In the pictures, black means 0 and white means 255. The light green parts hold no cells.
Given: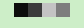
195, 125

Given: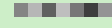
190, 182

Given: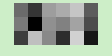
209, 197

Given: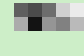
235, 208

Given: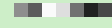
250, 222

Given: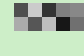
203, 190
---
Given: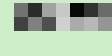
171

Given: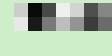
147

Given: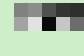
11

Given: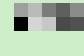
199

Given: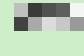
220

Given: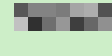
62

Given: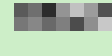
76
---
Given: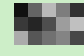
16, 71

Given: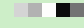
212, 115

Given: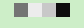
116, 14

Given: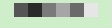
85, 230

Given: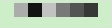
172, 55

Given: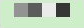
147, 54

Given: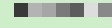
57, 137
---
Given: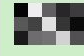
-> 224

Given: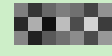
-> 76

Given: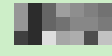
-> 135

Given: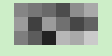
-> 112

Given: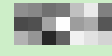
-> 157

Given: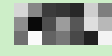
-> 86

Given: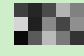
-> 137
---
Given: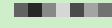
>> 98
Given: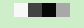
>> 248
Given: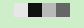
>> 231
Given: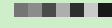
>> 117
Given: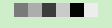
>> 122
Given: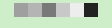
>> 159
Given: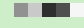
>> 145
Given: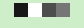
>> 23
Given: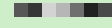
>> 87
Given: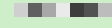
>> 207
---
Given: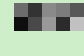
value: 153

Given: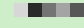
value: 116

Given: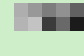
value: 59

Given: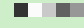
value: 201

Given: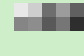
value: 89

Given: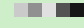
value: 224

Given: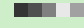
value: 128

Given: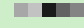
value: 26

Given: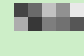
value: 126
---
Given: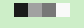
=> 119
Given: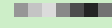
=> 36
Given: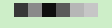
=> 182
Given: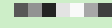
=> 167
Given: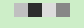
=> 220
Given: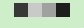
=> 160
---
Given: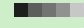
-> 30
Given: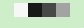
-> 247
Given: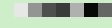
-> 231
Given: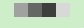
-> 161
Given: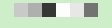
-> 201
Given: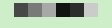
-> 72
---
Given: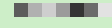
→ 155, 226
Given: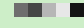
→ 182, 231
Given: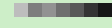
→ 111, 189
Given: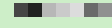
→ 202, 220
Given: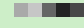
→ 101, 198
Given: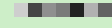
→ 122, 206
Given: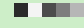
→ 76, 244
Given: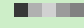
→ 209, 209
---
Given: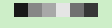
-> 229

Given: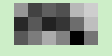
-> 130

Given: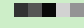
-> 8

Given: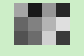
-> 108

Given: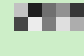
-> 125

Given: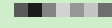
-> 150
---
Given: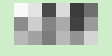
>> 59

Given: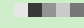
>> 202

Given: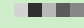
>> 92

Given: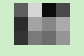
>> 12

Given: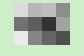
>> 189

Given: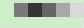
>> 168

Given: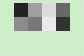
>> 219

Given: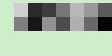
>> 153

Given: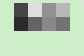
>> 145

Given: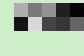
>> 32
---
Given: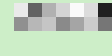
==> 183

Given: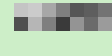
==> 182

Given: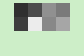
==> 236

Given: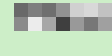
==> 236

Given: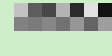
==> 122

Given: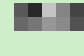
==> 118
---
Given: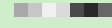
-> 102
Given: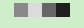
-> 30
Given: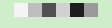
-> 154
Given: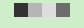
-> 108
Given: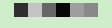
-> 137
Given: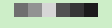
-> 27
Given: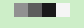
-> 245
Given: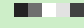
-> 65
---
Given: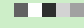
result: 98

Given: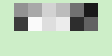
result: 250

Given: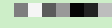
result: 91

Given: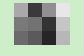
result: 197

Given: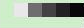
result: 232

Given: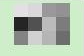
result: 124

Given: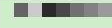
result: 42
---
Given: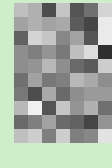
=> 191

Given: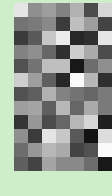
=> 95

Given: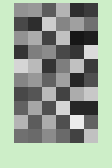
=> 112

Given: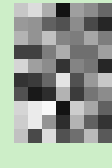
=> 193

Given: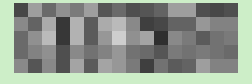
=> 137
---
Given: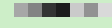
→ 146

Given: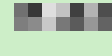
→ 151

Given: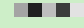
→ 60

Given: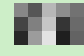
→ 31

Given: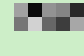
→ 61

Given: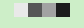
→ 162
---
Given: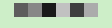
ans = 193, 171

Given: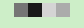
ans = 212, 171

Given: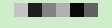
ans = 197, 176

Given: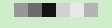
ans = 232, 209

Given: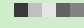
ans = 229, 191

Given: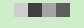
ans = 206, 164

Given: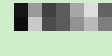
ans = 222, 201

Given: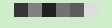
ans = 221, 129

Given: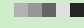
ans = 224, 179

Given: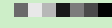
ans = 232, 183
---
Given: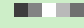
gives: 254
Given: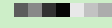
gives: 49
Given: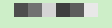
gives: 212
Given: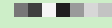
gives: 245
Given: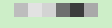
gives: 211
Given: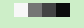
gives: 67
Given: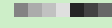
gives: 193
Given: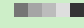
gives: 188
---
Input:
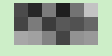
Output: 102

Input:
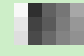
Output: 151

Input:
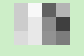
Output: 63

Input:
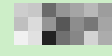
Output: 165

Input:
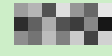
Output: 23

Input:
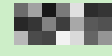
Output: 81

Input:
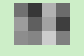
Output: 62

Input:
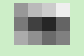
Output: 100

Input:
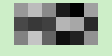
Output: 41

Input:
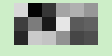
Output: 97
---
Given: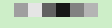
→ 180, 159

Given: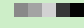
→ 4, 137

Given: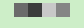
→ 133, 107

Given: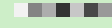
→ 153, 242

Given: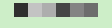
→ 109, 47

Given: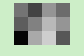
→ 108, 5
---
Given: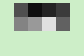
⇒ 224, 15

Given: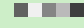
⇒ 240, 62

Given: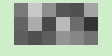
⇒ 200, 52

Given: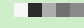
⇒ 246, 43

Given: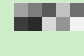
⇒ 243, 42

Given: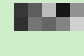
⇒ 209, 22

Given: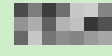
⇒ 205, 55

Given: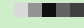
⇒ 218, 16
